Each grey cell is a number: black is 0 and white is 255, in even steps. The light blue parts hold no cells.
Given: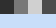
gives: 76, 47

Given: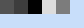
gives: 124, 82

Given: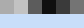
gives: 116, 172

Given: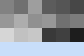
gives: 71, 214

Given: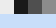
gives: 140, 236

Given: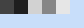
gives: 230, 66

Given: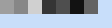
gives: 99, 158

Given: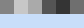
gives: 111, 131

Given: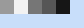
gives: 22, 154
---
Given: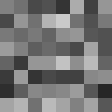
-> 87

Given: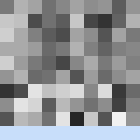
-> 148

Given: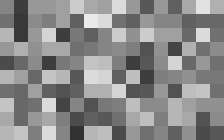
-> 88

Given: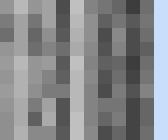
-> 110

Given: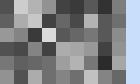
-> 103

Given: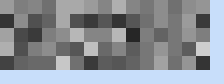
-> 52

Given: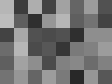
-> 87

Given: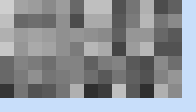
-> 138

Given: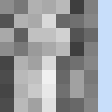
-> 134
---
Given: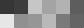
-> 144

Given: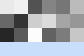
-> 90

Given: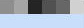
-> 165

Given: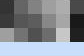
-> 115

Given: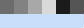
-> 130

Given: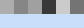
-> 134

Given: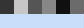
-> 198

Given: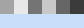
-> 232

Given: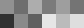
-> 138

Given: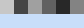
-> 69
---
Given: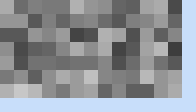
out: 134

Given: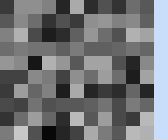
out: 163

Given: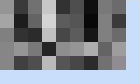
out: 107

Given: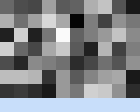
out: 138

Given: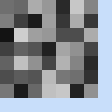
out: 172
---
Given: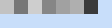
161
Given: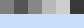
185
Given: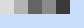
100
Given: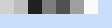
81
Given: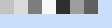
47
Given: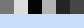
178
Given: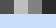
190
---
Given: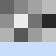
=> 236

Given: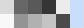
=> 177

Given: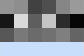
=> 197

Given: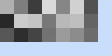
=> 184

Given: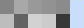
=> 210

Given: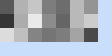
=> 101
